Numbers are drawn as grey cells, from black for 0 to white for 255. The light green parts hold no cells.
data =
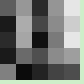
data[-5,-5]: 95
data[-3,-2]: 122
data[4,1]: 12
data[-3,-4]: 167
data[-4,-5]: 26
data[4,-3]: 34
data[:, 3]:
[150, 139, 122, 139, 66]
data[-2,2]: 80

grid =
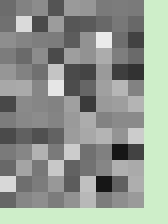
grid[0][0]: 108
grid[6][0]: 72
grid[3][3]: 74
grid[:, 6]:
[123, 104, 234, 171, 153, 159, 154, 129, 179, 128, 134, 22, 125]
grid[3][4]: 158
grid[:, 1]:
[130, 217, 131, 106, 130, 169, 137, 135, 96, 134, 163, 111, 134]
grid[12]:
[103, 134, 142, 125, 145, 183, 125, 142, 153]
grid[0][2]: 140
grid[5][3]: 229
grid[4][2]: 113
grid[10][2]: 120
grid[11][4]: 92
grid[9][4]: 203
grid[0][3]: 84
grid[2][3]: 125
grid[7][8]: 138
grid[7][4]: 153
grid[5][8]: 129
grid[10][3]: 199
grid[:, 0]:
[108, 113, 141, 124, 150, 167, 72, 125, 74, 122, 105, 216, 103]
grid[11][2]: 125
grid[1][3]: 156
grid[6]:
[72, 137, 133, 130, 160, 58, 154, 157, 180]
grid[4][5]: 68

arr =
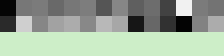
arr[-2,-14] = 5
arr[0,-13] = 119
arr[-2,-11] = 105
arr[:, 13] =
[115, 172]
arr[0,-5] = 109
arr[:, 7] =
[134, 167]
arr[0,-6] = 95
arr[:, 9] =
[109, 103]
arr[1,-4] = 49

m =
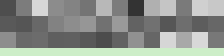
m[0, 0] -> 78
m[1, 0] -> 89
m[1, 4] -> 141
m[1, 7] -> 154
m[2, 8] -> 145
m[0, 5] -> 116
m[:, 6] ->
[184, 113, 76]
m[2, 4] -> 96
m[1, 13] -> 103
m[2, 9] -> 102
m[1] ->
[89, 85, 104, 130, 141, 150, 113, 154, 98, 113, 86, 110, 93, 103]
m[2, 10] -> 214
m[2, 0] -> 141

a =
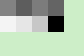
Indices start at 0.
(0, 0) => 130
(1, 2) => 199
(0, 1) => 93

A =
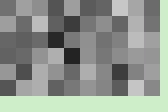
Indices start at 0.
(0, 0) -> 113
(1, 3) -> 96
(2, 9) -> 160
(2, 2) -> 106
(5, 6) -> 133
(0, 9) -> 107
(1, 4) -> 60
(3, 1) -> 105
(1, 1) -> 107
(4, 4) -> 104
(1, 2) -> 188
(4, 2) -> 173
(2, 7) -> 129
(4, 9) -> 159
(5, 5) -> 148
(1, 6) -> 142
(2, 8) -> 188
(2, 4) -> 121

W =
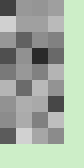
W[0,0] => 65
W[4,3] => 180
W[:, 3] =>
[159, 186, 129, 105, 180, 147, 71, 190, 139]
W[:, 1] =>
[152, 160, 97, 145, 152, 107, 174, 171, 209]
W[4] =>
[121, 152, 129, 180]
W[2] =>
[151, 97, 141, 129]
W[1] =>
[208, 160, 160, 186]
